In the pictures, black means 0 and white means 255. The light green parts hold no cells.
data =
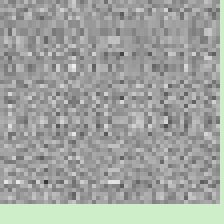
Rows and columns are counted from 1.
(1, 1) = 155
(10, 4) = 147
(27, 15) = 131
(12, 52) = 165
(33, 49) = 179
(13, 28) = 178
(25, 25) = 162
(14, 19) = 106
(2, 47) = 184
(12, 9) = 139
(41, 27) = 144
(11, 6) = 177
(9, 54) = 169
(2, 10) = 155
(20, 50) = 161
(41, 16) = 160
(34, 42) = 178
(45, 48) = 178
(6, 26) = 152
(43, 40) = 135
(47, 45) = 144
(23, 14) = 173
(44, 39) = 152
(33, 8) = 163
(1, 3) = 129
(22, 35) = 204
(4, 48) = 158
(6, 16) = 154
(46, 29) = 228
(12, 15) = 196
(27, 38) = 193
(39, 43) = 150
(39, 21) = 150
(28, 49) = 146
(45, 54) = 167
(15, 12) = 165
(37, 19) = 133
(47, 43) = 189
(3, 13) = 136
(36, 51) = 168

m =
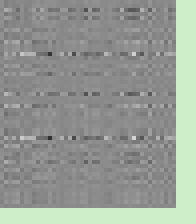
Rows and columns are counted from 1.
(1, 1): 142
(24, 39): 162
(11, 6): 121
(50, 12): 135
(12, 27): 135
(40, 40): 137
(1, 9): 138
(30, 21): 138
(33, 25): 147
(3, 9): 157
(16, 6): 138
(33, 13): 142
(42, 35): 135
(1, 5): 138
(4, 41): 133
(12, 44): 134
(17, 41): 151
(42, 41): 133
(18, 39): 131
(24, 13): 110
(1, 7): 135
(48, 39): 138
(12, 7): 142
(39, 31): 150
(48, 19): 141
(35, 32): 108
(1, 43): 137
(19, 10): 124
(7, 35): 138
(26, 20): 139
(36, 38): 149
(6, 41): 132
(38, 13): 147
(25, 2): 139
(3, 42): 153
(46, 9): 123
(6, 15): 140
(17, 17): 143
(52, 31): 136
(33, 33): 146
